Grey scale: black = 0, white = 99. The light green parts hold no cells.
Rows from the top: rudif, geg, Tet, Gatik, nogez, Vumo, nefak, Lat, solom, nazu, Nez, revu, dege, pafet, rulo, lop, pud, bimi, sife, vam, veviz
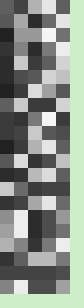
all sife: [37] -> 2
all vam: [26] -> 1 2 3 4
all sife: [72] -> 3 4
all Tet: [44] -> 5
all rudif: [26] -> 2

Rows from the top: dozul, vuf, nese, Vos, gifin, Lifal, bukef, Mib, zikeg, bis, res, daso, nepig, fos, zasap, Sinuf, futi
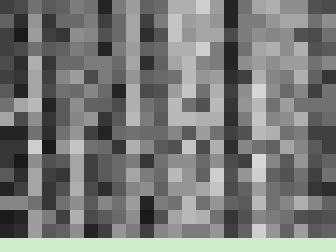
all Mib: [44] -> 1 11 14 20 22 23 24
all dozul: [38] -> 5 11
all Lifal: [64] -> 3
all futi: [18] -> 2
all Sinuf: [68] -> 6 15
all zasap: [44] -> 3 5 9 13 15 20
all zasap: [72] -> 14 19

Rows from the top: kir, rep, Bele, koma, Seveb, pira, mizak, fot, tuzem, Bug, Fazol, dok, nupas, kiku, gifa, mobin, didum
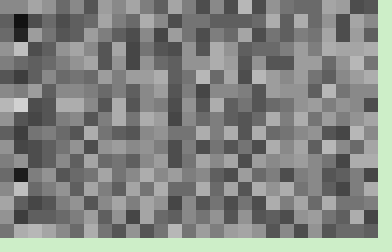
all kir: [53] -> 1 2 6 9 16
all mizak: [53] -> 1 5 6 11 16 17 26 27
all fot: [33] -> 4 8 10 15 19
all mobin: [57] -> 1 9 16 18 22

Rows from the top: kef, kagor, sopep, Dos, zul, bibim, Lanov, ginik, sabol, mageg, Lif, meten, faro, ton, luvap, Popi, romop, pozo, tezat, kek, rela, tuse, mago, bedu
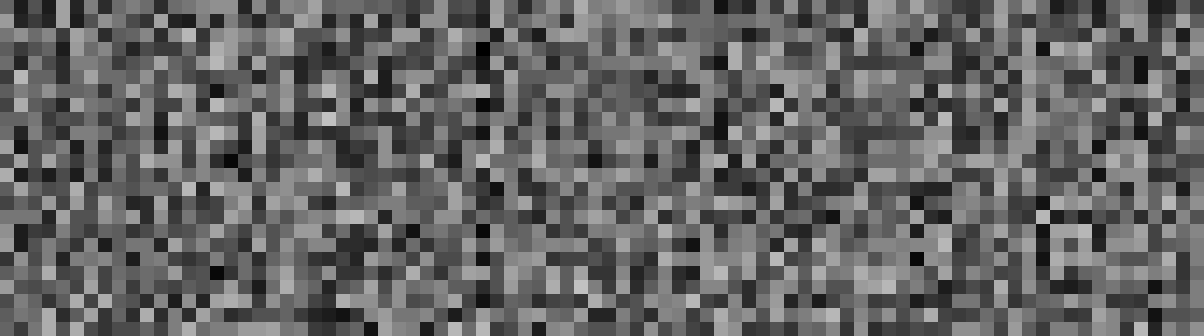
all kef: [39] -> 1 24 28 37 39 41 48 65 80 85
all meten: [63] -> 2 4 54 67 70 71
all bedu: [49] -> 13 16 17 22 30 38 76 77
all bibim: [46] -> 25 34 54 76 84
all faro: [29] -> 5 10 27 75
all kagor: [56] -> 8 23 31 32 43 46 61 82

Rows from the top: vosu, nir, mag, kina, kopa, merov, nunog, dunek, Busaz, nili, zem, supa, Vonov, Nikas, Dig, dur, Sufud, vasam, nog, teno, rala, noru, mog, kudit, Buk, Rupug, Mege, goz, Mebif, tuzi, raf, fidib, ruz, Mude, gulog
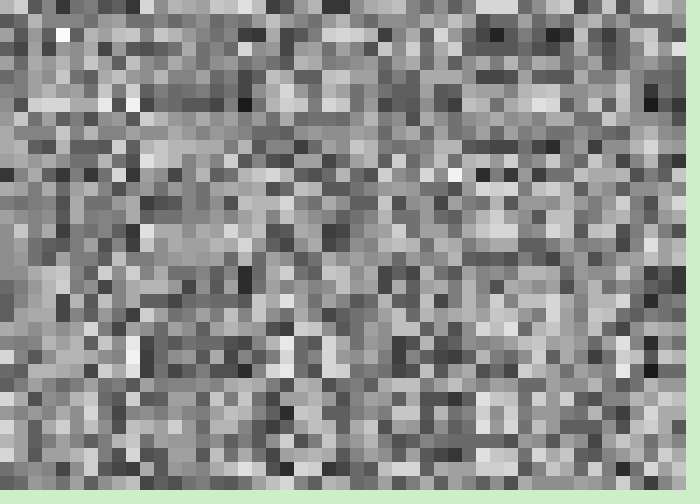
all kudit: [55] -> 3 5 11 14 24 28 34 42 46
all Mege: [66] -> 5 9 34
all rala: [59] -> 3 13 22 26
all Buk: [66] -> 25 41
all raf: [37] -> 3 21 25 33 41 42 43

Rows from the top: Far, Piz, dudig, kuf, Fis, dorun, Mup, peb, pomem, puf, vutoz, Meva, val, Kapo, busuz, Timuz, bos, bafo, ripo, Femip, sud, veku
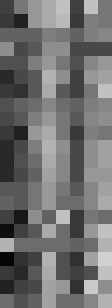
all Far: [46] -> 2 8
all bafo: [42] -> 2 3 4 5 7
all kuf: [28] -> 2 6 7 8
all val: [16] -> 1
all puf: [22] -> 1 6
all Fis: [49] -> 3
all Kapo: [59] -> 4

